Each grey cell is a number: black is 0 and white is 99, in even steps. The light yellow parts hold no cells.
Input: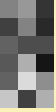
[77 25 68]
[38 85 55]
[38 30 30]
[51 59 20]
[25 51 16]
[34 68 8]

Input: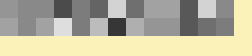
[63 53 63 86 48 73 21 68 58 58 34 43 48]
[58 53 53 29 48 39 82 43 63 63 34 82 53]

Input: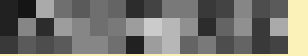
[13 8 66 43 35 43 39 17 26 47 47 22 26 52 30 35]
[22 35 30 35 52 52 43 13 61 71 39 47 30 39 22 26]
[13 52 17 61 52 43 47 61 79 71 56 17 39 56 22 66]

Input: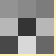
[71 20 71]
[57 53 48]
[28 84 40]

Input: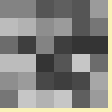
[46 77 69 77 37 60]
[73 69 55 60 33 46]
[42 24 51 24 20 20]
[51 51 33 37 33 60]
[55 60 28 24 28 65]
[73 73 20 33 77 42]

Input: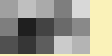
[62 74 66 49 84]
[31 21 36 79 70]
[49 12 26 41 53]

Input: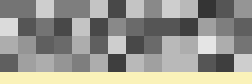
[45 45 80 49 49 76 28 76 53 80 72 20 33 58]
[37 62 67 58 49 67 24 72 62 72 72 33 24 80]
[85 33 45 28 76 28 53 41 33 33 24 62 49 37]
[67 58 37 41 67 37 80 28 41 72 67 89 67 45]

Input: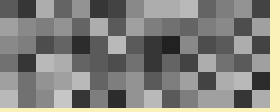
[44 21 72 67 39 35 30 44 21 39 26 67 44 35 62]
[35 21 67 39 57 21 26 53 67 67 72 39 49 57 26]
[62 44 57 62 72 39 49 57 35 49 62 26 67 72 17]
[72 44 53 77 21 49 17 57 72 35 49 62 62 21 67]
[62 53 49 57 39 67 35 62 49 44 39 49 53 30 62]
[53 49 30 39 17 35 72 35 21 13 53 30 35 67 26]
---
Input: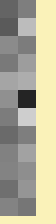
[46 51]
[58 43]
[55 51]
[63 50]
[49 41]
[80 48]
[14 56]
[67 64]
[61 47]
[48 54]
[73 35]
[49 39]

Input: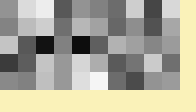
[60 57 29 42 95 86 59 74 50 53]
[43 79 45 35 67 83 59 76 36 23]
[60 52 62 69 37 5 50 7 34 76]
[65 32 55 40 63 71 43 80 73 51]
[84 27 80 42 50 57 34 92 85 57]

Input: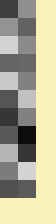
[35 31]
[82 48]
[21 70]
[5 34]
[50 21]
[75 33]
[50 78]
[40 39]
[54 82]
[38 57]
[56 25]

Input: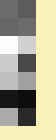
[16 66]
[5 8]
[62 74]
[28 79]
[81 98]
[42 40]
[36 42]

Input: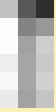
[76 63 91]
[81 64 96]
[78 64 92]
[80 63 98]
[59 51 98]
[18 34 75]

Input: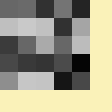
[28 8 76 77 55]
[2 29 20 22 28]
[73 40 66 40 23]
[64 19 75 78 74]
[14 45 19 41 40]

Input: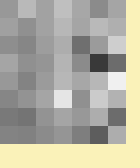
[67 36 49 58 54 50 51]
[42 67 59 64 57 45 47]
[69 79 56 89 64 57 52]
[93 71 65 71 60 51 59]
[42 22 54 70 58 56 64]
[80 60 43 67 61 52 55]
[68 72 64 71 63 56 62]
[64 54 65 74 63 72 59]
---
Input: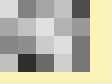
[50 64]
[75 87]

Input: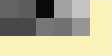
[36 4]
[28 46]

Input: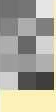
[45 89]
[67 49]

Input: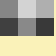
[82 68]
[53 22]

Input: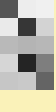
[92 93]
[21 82]

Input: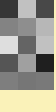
[75 28]
[55 71]

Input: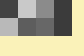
[78 54]
[36 40]

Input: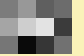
[59 37]
[80 88]

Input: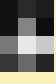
[16 11]
[51 5]
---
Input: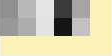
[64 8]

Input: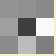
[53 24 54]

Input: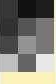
[11 33 27]

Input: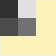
[87 29]

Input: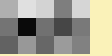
[83 27 40]

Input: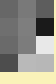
[36 49 41]

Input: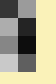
[60 67]

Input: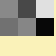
[87 52]

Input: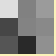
[60 51 33]
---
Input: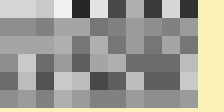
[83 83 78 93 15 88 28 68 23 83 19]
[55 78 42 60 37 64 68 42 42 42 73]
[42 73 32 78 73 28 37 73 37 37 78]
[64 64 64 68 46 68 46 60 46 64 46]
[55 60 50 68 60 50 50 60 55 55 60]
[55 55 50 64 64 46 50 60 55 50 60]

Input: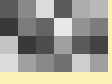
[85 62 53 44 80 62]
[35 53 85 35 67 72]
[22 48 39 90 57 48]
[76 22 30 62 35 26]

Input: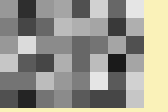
[59 85 54 54 40 45 64 31]
[45 45 73 59 49 89 35 81]
[77 35 27 68 40 73 10 64]
[49 27 40 73 68 64 22 68]
[59 18 59 64 31 81 40 89]
[31 14 45 54 35 27 27 77]

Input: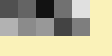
[69 54 59 26 49]
[31 39 7 44 87]

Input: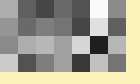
[54 67 71 62 83 12 71]
[58 41 49 45 27 87 37]
[67 37 27 41 32 97 54]
[79 32 49 62 22 75 45]

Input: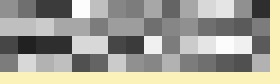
[48 84 69 74 31 39 79 56 52 69 48 43 35 31 69]
[74 74 79 65 65 48 61 61 43 52 56 43 39 35 48]
[56 43 23 23 98 74 52 48 65 39 65 84 89 56 18]
[27 13 18 18 84 84 27 23 93 48 79 89 98 93 35]
